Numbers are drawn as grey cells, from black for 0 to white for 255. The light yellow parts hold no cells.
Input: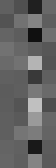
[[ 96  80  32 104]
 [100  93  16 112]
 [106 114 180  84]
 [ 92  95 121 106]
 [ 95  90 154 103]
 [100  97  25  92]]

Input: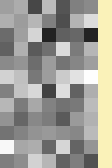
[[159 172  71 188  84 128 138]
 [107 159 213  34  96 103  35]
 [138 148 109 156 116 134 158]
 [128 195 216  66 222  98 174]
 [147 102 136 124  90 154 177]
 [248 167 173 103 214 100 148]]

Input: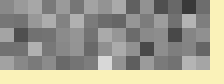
[[137 154 167 121 154 118 163 147 170  96 146  79 104  57 109]
 [164  79 113 115 139 149 115 170 150 107 138 141  72 133 144]
 [162 136 122 139 105 116 125 216 146  94 155 122 114 180 165]]

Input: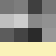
[[118 125  63 118]
 [ 92  68  42 151]]

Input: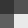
[[53 82]]

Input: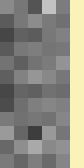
[[138 119  84 194 124]
 [ 70  97  92 120 129]
 [115  95 115 123 147]
 [ 71 101  96 113 108]
 [122 113 119 114 134]
 [104 142 169 137 145]]

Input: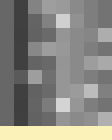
[[103  64 131 158 154 138 126 115]
 [103  63  98 106 149 138 134 173]
 [103  64 100 105 149 138 157 169]
 [103  64  98 106 150 155 188 128]
 [103  64  98 105 149 138 144 176]]

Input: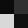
[[11 48]]

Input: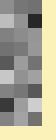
[[142 118 113]
 [129 140 149]
 [ 89 156 115]
 [130 119  88]
 [130 163 113]]
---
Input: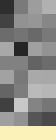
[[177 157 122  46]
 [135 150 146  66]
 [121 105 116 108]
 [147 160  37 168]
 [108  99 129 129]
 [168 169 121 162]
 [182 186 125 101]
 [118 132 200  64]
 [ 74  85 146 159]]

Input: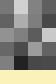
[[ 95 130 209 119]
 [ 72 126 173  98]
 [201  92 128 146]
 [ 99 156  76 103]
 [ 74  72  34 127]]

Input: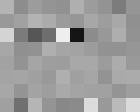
[[149 124 147 156 175 145 148 156 141 179]
 [144 168 157 167 150 155 171 179 161 153]
 [146 174 152 140  21 238 110  86 123 212]
 [150 146 146 156 163 165 175 146 144 167]
 [153 172 156 168 168 157 158 165 147 162]
 [171 170 147 166 160 175 153 160 165 164]
 [158 148 161 161 164 169 158 163 148 167]
 [218 186 153 220 139 136 148 181 112 160]]

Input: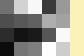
[[153  58 248 210 113]
 [162 174  97  88  78]
 [249  86  26  19  44]
 [205 254 127 118  12]]

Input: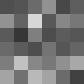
[[ 94  72 145 107  84  79]
 [119 135  88 215  99 146]
 [ 86  92  77 127  54  90]
 [101  86 116  78  92 106]
 [168 144 120 135 193 125]
 [ 65 107 163 185 113 164]]

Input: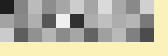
[[208 137 168 218 165 205 166 141 187 133  30]
 [121 181 173 191 173  48 240  86 175 137 163]
 [ 76 128 185 160  99 166 139 180 145  94 203]]
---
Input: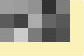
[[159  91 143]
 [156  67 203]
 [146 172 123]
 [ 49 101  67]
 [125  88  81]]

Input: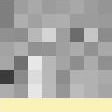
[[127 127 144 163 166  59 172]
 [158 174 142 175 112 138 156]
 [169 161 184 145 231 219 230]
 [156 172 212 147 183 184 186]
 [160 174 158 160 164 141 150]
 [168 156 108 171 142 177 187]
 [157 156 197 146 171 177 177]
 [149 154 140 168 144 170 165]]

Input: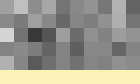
[[160 137 212 131 176]
 [191 122 114 138 134]
 [141 159  57 124  90]
 [167 136  85 100 111]
 [116 104 158 131 131]
 [137 134 108  95 113]
 [147 127 144 136 133]
 [118 145 130 135 129]
 [178 175 157 101 145]
 [ 99 116 146 131 139]]

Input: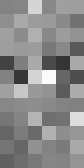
[[131 143 160 158  67 130 160 135 118 101 117  97]
 [133 169 139 154 127  55 199 140 132 124 102 109]
 [213 156 176 156 170 212 153 142 180 106 145 121]
 [136 154 136 121  74 251 147 137 111 177 131 134]
 [159 138 156 137  53 102  92 131 114 142 123 131]
 [158 113 146  89 169  77 172 129 221 150 169 148]]

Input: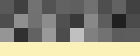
[[ 89  77 149]
 [ 64 143  48]
 [114 113  98]
 [ 83 140 153]
 [ 98  80  76]
 [ 95  57 192]
 [113 136 128]
 [ 78  93 114]
 [ 98  32  92]
 [ 65  75  93]]

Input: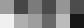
[[157 240]
 [ 70 176]
 [123 158]
 [ 75 105]
 [149 188]
 [ 76  23]]
